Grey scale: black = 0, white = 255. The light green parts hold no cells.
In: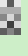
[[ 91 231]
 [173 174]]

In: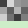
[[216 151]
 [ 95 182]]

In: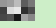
[[159 188]
 [220 231]]

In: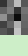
[[111 187]
 [124  50]]

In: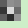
[[143 135]
 [218 106]]

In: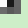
[[ 26 101]
 [ 89 100]]

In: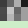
[[101 173]
 [197 101]]

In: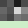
[[ 90  28]
 [ 82 215]]

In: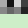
[[ 19 210]
 [102 127]]
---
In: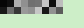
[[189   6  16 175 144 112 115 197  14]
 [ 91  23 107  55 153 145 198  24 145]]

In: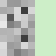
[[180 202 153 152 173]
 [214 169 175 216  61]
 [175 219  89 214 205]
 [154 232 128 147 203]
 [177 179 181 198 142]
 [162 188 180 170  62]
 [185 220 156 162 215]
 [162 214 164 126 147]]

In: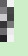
[[243  97]
 [ 72 129]
 [ 65 204]
 [120  53]
 [233 109]
 [242  33]]

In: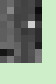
[[ 45  94 106  74  66  72]
 [ 13  94 135  70  68  70]
 [ 29 102  88  66  68  80]
 [ 60  91 106  67  85 206]
 [ 45  94 100  81  56  64]
 [ 45  94 106  81  68  70]
 [ 29 108 106  97  68  80]
 [117  21  41 103  68  83]
 [121  87 122  84  68  80]]

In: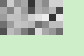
[[209 110 205 149 167  52 170 140 210]
 [ 71 168 132 196 156  79 173 160 183]
 [232 156 194 192 174 209 223 237  50]
 [189 112 156 195 192 183 112 140 190]
 [109  81 188 168 123  85 220 168 150]]

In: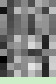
[[120 149  67 102 134  78 174 150]
 [192  16  79 187 145 171 135  65]
 [115 145  71 103 132  76 165 149]
 [110 137  77 106 127  71 149 147]
 [103 124  86 109 118  61 121 146]
 [166  77 102 193 135 187 141  37]
 [193  50 137 154 136 215 181  33]
 [132 144  85 134 103  57  66 130]
 [202   1  83 185 143 154 121  67]
 [207  42 158 131 141 228 199  36]
 [175  56  93 193 132 191 150  40]]

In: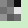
[[ 14 134 100]
 [229 111 130]
 [110 147  92]]

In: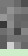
[[ 78 121 121 105]
 [119 117 147 128]
 [ 99 151 134 103]
 [105  55 142 100]
 [134 110 125  69]
 [113  94 115 114]
 [103  91 208 136]]
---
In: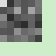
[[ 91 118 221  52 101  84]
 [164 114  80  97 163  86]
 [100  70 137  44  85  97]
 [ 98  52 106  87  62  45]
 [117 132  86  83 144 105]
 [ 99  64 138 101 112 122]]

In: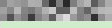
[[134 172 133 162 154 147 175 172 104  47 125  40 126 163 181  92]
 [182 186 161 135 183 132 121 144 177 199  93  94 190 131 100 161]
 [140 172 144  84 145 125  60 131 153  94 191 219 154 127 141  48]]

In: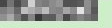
[[143 100  72 116  76 109 208 131 122 139 150  82  83  91]
 [141  89 127 141 104 190 173 156 187 137 132 166 141 227]
 [115 100 144 169 124  83 132  57  94  92 144  74 109 131]]

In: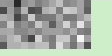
[[163 109 150 146  40 141 156 128 144 167 192 135 145]
 [162  97  75 156 102 179  76  87 176 189 127 205 196]
 [156 185 174 162  69 114 201 115 120 122 166 121 122]
 [227 147 131 197 127 146 125 197 159  94 155 210 143]
 [131 120 167 170 137 136 151 135 158 159 160 145 176]
 [245 159 146 178 193 126  71 210 143 123 198 201 129]
 [180  82  91 177 176 187 173 188 190 127 220 163 117]]

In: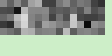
[[ 66  50 137  97 138  95 161 175  66  64 118 139  98 121 112]
 [ 79  97  76  72  20 182 135 134 137  84  94  87 107  83 129]
 [ 64  77 102 122 187 217 131 116 131  67 116  79 201  72  64]
 [143 131  58  43 166 212 134  90 159 148 129 118 197 152   9]
 [121  99 126 112  93 179 173 124 131 133  87 186  93 129 134]]

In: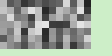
[[195  35 186  88 109  54  75 105  76  91 101 215  92]
 [225  56 196 175  98 167 224 193  41  80 189 169 125]
 [ 85 121 150 217 122 130  64 191  66 157 183 132 185]
 [227 207 156 154 188 146  97 222 228  60  58  64 173]
 [143 120 161 123 199  53 199 216  43 149  90 140 104]
 [132 210  90 143 185  93 178 154  47 153  95 183 111]
 [112 160 176 140 119  80 143 165  81 119  69 171  57]]

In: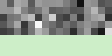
[[ 83  95 152  94 169 158  90 157 146 147 150 126  98  16 150 142]
 [121  76 151 149 184 131 103 119 153  93 100 107  82  86 143 182]
 [170  46  65 116 124 164 189  63 139 207  78  62 127  52 137 160]
 [101 158  87 121 167  55 122 247 128 110  84 118  93 128 148 133]
 [ 25 223  61  73 123  67 117 182 155  99 121 105  45 116 157  70]]

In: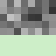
[[114  73 167 105 183 109 169  92]
 [115  52 160 126 140 116  85  87]
 [139 143  92 194 175  84  56  53]
 [ 96 139 117 103 138 119 122 117]
 [115 161 141 144  80 177 142 183]]
